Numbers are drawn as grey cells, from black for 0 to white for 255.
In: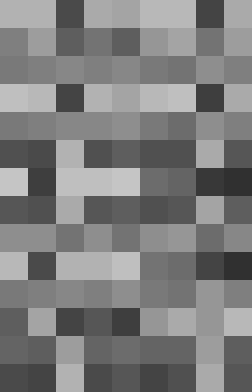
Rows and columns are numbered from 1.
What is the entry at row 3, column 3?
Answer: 135
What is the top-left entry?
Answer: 178
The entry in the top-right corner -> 170
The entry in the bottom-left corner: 74
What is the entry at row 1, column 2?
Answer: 178
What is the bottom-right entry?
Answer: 86
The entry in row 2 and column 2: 157
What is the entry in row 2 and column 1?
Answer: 127
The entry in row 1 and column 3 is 74
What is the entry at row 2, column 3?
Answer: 94
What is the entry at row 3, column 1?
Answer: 121

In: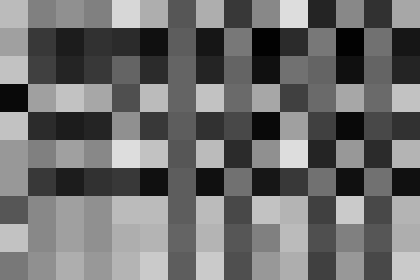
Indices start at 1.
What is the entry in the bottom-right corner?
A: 202
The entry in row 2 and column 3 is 28
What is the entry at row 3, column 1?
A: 194
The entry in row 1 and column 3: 144
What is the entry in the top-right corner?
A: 167
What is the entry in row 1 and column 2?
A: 128
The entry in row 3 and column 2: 64
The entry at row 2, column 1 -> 160
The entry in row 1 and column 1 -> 187
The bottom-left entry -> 120

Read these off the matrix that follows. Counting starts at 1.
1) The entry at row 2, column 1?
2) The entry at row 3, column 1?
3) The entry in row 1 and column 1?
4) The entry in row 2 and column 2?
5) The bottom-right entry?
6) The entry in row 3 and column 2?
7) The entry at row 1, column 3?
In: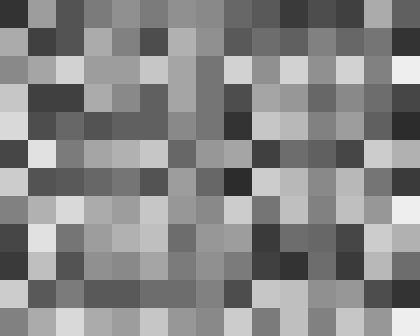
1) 171
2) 137
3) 51
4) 64
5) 238
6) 165
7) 83

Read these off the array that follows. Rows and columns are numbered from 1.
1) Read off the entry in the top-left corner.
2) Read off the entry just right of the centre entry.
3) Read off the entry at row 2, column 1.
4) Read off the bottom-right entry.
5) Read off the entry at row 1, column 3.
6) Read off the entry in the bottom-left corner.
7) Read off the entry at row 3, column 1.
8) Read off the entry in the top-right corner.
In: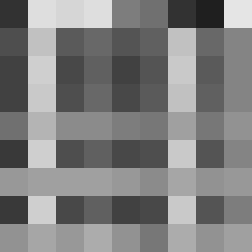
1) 50
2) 119
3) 78
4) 160
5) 214
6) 146
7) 65
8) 229
